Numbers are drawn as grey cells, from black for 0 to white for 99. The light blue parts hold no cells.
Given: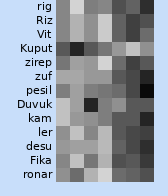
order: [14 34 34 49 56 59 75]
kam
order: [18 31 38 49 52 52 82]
rig
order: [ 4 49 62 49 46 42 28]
pesil

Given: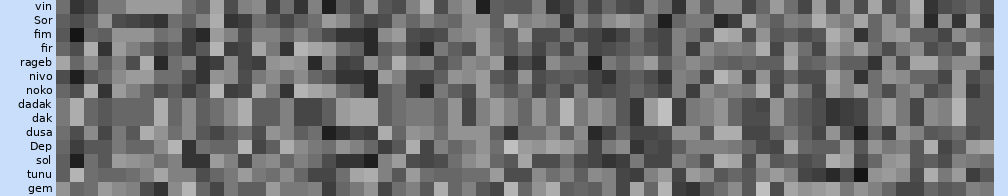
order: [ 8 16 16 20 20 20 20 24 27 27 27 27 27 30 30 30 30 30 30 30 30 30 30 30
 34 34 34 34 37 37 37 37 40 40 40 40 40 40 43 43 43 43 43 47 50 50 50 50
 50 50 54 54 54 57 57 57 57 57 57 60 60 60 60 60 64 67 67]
fim
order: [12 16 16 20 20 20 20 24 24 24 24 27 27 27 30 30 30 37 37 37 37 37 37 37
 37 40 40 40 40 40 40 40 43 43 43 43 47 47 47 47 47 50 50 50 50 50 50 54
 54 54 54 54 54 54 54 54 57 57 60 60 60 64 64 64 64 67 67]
Sor
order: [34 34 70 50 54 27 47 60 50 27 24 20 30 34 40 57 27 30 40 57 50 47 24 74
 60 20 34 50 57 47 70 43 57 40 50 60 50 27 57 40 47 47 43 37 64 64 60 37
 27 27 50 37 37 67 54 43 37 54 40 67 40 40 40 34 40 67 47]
dadak
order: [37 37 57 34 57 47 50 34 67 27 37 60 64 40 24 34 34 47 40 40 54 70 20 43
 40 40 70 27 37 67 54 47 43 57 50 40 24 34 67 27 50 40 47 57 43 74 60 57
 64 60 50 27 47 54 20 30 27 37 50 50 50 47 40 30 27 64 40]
Dep
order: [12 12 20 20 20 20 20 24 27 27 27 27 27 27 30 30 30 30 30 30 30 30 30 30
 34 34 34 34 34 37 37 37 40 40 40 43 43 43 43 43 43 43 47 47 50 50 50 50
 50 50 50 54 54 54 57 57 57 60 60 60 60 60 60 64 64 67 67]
sol

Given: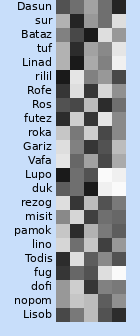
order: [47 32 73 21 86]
rezog
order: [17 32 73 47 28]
Lisob
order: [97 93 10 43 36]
duk
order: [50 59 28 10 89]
rilil

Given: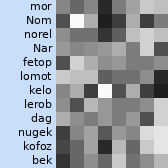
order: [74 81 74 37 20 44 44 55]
norel
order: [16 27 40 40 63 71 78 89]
kofoz
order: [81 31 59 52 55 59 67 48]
Nar
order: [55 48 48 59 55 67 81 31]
fetop
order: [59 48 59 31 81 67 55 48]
dag
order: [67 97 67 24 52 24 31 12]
kelo
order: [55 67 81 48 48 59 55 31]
fetop

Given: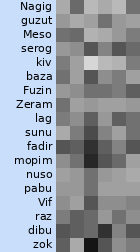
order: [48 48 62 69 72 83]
kiv
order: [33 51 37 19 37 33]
fadir
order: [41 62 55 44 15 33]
mopim
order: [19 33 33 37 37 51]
fadir
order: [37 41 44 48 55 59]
raz
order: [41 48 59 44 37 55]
raz

